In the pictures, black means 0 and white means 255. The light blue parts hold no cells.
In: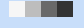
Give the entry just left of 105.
189
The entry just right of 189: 105

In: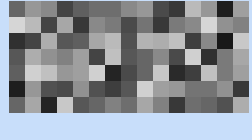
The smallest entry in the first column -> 30
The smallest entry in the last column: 56
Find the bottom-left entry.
102
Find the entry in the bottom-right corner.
173
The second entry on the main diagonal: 186
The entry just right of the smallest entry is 200
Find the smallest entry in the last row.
36
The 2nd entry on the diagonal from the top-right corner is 145
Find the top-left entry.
102
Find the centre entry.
87
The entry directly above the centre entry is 81
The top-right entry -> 159
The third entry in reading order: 137
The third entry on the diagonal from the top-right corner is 137
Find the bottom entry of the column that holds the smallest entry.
81
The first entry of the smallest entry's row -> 48
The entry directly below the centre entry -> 74
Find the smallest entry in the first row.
30
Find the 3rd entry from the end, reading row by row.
102
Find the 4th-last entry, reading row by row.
110
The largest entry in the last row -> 200
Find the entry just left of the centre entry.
192

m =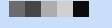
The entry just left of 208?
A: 173
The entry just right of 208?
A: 11

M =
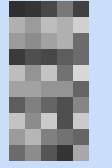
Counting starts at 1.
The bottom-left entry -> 108
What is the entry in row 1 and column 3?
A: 72
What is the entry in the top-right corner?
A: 65
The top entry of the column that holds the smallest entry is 47
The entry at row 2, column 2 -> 155
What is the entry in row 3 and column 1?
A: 155
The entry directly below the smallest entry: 176
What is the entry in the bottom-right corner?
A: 168
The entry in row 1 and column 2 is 53
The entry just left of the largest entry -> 114

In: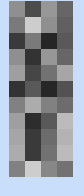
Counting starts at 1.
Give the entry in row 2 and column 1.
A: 122
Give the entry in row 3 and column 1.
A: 58
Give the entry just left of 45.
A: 159
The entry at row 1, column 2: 76
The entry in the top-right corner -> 102
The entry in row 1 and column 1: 143
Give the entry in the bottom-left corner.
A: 129
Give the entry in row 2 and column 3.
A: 143
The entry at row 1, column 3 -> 151
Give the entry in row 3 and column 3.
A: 38
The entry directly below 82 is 108
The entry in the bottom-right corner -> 114
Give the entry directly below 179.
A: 187

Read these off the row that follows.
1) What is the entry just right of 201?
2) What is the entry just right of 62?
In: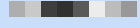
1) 62
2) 48

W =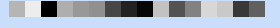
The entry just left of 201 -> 215
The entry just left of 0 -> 237

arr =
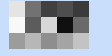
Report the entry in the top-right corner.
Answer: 58
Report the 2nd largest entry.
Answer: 228
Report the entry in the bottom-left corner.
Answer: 156
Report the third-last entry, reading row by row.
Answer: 142

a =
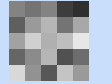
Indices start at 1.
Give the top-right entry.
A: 47
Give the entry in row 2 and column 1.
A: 95
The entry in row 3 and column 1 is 162
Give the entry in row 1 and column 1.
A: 131
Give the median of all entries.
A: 146
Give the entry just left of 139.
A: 102
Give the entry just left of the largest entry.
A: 190

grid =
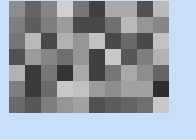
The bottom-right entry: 200
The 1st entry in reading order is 141
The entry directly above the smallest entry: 100
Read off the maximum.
207
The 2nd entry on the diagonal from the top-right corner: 149
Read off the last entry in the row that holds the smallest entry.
45
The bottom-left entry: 106
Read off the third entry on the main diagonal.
73
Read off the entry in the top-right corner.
185
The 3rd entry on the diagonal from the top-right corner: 106
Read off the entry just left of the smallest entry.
162
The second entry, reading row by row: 100
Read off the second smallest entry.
52
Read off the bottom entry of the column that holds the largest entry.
149
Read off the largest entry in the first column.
177
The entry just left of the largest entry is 134

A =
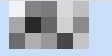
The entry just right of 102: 208
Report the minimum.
40
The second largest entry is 216
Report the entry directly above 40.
131
